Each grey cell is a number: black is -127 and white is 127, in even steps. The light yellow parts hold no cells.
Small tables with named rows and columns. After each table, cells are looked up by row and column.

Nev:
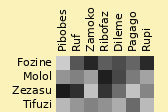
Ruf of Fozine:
-41
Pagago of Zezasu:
66
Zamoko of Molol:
31
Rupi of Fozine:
-86
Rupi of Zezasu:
5
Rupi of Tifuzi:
58
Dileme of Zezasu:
-17
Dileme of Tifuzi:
44
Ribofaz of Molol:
-96

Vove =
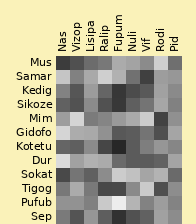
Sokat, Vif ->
37
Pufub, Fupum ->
109
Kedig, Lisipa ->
28
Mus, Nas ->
-67
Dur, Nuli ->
-36
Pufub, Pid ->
3
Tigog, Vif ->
74
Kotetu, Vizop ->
-32
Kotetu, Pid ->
6
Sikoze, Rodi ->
38
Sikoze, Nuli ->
-32
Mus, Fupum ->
43
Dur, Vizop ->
33
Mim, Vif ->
76
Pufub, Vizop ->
18
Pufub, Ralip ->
73
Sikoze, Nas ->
-30
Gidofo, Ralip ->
17
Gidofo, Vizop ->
44
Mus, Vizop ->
-47
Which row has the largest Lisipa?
Dur

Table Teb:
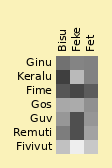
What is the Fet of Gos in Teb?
16
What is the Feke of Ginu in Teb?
4
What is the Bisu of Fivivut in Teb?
65
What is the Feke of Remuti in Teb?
-48
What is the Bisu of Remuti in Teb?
-2
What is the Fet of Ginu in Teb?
1
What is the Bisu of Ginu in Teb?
-14
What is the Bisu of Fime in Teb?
-41
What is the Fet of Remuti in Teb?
34
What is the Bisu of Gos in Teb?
40
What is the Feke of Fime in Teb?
-56
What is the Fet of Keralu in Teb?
2
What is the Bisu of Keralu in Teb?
-64
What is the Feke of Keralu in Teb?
58
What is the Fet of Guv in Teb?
22
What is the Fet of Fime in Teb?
-35
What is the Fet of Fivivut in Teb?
72
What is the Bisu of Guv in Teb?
23
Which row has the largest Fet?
Fivivut

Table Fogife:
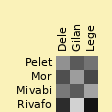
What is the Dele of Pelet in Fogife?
17
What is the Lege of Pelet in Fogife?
-12
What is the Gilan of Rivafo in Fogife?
82
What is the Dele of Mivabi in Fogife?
-6
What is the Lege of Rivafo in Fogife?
-108
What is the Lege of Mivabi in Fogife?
35
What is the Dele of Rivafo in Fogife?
-83
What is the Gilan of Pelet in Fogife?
-37
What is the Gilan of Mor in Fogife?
29
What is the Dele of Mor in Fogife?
-48
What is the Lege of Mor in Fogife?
-55
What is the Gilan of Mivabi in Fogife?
-37
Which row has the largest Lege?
Mivabi

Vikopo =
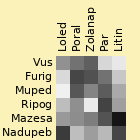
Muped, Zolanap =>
4
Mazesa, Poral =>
13
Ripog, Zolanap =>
107
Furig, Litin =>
71
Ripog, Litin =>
31
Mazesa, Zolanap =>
-1
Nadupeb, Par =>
57
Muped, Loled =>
112
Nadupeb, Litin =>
-57
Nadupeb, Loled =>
-68
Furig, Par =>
-13
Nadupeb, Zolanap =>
29
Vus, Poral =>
-13
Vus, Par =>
87
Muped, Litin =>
41
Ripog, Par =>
-60
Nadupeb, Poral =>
62
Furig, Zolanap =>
-46
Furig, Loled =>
89
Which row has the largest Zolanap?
Ripog

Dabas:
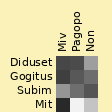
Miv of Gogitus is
-64
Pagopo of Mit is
114
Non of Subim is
-42
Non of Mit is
68
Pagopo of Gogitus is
-39
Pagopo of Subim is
-17
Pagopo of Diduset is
-52
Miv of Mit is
-86
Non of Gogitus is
-18
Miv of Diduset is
-56
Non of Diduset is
30
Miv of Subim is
21
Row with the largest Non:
Mit

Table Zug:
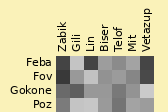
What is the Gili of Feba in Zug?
68
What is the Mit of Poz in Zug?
35
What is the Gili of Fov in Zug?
25
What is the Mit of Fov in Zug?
6
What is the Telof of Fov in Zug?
27
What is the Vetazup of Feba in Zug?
-58
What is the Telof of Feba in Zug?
11
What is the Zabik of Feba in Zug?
-59
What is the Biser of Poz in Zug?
26
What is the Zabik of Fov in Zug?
-70
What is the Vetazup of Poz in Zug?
28
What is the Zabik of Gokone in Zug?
-21
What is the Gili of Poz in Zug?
68
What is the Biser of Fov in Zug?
18
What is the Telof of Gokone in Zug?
-6
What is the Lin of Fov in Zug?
66
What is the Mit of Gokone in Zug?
19
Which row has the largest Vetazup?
Gokone

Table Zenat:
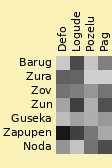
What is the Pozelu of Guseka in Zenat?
46
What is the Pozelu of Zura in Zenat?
79
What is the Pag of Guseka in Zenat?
24
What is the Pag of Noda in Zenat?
-50
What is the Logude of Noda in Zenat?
67
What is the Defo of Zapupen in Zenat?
-103
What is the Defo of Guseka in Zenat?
60
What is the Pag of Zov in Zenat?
-11
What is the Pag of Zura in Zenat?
79
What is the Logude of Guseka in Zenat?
34
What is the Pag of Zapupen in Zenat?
40
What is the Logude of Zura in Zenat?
-27
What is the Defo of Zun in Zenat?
35
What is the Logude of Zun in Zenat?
-65
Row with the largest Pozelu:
Zura

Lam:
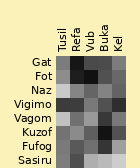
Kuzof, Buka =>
-108
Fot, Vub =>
-110
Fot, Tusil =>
13
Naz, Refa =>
5
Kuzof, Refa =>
11
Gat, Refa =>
-105
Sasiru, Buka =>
58

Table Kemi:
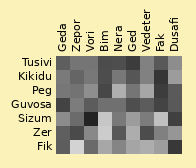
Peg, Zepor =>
-12
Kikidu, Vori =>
-7
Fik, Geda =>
-34
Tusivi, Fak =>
-38
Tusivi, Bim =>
-51
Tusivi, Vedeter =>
1
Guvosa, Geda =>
-60
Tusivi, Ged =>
-67
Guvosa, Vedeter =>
-35
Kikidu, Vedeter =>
1

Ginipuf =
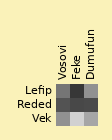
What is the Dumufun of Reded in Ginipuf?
-53
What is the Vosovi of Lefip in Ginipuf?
-10
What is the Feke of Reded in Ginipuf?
-55
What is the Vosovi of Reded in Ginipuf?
-44
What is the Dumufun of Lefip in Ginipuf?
17
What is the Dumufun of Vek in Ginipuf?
38
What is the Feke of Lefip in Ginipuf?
-72
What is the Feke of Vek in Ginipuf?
81
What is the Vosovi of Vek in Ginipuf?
17

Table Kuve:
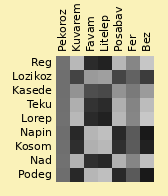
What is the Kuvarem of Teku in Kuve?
47
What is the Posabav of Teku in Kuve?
47
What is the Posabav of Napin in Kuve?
-86
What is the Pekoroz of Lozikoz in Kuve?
-16
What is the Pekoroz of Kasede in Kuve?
-16
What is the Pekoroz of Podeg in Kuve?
-17
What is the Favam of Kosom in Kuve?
48

